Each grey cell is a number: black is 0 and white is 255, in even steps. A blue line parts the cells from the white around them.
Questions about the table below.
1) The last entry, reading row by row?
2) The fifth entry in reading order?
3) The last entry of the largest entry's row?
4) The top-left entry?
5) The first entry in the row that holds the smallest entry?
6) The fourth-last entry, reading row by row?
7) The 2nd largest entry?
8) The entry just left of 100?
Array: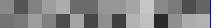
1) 178
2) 172
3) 100
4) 136
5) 115
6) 43
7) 192
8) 77

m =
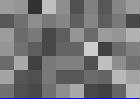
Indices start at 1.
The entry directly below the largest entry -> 80
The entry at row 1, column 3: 50
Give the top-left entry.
156
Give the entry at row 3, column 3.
121
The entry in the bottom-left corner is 113
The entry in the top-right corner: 156
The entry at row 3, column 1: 156
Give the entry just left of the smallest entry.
149
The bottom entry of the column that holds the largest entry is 72
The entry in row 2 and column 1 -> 87
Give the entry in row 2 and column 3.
142
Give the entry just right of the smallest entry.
191
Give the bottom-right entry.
184

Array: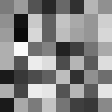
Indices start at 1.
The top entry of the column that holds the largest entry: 156
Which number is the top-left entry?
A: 123
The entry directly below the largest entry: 83
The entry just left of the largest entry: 175
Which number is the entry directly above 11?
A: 19
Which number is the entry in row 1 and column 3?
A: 83
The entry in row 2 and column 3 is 201
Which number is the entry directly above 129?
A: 97
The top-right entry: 144
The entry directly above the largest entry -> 11
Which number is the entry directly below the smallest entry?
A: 250
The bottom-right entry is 137
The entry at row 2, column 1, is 144
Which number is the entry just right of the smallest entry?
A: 215
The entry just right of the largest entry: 110
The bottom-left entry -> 26
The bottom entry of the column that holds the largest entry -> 169

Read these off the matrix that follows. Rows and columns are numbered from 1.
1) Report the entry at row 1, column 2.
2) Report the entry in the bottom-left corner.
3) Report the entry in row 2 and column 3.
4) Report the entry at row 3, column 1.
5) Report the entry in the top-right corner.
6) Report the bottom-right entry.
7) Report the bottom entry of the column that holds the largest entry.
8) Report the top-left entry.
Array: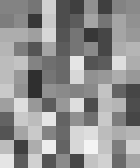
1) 131
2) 229
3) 55
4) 173
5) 138
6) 165
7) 195
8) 131

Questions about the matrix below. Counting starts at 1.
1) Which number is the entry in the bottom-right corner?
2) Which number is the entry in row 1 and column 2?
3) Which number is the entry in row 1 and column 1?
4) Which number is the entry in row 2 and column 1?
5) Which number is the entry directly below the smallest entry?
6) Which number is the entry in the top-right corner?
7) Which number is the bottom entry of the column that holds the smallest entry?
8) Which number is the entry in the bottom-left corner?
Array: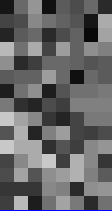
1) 113
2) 105
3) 22
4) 68
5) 143
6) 42
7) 42
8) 62

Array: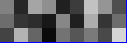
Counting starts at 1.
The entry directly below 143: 24
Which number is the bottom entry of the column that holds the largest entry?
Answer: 213
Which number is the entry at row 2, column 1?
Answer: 109
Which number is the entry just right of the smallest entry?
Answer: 115
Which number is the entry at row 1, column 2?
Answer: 39
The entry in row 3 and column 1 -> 67
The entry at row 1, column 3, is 165
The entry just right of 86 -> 122

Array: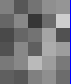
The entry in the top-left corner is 128
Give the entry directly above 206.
149
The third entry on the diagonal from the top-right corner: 115
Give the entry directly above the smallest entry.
115
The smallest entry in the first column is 73
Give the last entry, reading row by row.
108
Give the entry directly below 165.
172
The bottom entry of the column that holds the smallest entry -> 128
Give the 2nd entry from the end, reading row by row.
143

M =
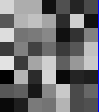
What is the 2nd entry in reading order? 173
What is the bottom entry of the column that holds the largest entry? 9
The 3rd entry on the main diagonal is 122
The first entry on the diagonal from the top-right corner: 74
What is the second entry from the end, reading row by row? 74
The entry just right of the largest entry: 58
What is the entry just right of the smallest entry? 180
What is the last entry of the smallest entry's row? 30
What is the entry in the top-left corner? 213
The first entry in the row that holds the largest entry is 227
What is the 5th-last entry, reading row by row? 122
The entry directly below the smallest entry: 87
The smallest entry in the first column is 1
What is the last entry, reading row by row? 80
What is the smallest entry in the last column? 16
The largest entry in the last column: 201

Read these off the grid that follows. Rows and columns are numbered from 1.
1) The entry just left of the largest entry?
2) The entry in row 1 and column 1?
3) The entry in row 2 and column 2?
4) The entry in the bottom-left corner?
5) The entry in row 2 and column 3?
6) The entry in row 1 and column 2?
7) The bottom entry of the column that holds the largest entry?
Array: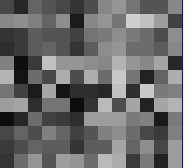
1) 116
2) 71
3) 141
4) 52
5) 128
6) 39
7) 58
